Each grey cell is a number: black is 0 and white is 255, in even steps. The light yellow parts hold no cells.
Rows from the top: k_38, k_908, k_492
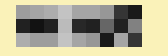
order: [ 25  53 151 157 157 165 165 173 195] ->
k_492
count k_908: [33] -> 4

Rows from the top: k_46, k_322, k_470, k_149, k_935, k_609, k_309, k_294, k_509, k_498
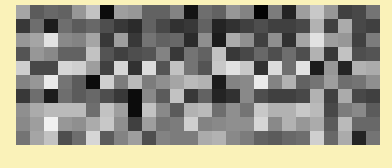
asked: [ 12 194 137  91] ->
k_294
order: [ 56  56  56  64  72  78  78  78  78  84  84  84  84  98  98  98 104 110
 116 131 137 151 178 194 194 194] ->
k_149

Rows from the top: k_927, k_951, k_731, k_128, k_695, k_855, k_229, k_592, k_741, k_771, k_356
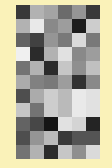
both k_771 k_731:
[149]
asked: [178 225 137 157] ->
k_128
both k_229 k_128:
[225]
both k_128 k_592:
[225]

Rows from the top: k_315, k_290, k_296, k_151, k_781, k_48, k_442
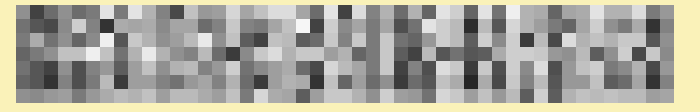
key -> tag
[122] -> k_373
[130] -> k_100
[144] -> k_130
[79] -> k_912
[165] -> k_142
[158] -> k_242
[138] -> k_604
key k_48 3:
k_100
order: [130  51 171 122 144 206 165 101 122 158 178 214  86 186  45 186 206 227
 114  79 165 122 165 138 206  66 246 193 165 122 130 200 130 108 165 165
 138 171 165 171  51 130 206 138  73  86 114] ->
k_290
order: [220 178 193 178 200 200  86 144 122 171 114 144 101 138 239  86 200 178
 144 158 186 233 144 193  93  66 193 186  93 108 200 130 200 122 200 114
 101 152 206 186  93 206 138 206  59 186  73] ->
k_296
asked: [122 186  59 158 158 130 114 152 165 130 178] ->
k_48

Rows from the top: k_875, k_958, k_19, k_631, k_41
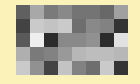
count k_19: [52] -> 0
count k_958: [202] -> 2
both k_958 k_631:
[130]
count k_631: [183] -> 2
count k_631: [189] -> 2
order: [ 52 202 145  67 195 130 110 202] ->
k_41

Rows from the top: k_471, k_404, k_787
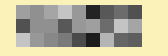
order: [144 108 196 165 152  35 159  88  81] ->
k_471
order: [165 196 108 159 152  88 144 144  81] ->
k_404
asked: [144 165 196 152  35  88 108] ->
k_471
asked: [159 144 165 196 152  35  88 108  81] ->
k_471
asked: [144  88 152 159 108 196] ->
k_404

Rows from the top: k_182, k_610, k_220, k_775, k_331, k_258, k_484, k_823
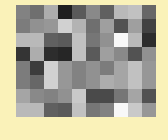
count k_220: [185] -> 3
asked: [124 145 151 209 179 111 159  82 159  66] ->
k_610
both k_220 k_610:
[145]
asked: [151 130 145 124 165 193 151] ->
k_331

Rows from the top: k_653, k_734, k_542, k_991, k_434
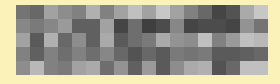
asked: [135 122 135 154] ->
k_734
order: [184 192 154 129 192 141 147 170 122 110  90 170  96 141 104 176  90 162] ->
k_542
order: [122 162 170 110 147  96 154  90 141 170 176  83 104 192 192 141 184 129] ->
k_434

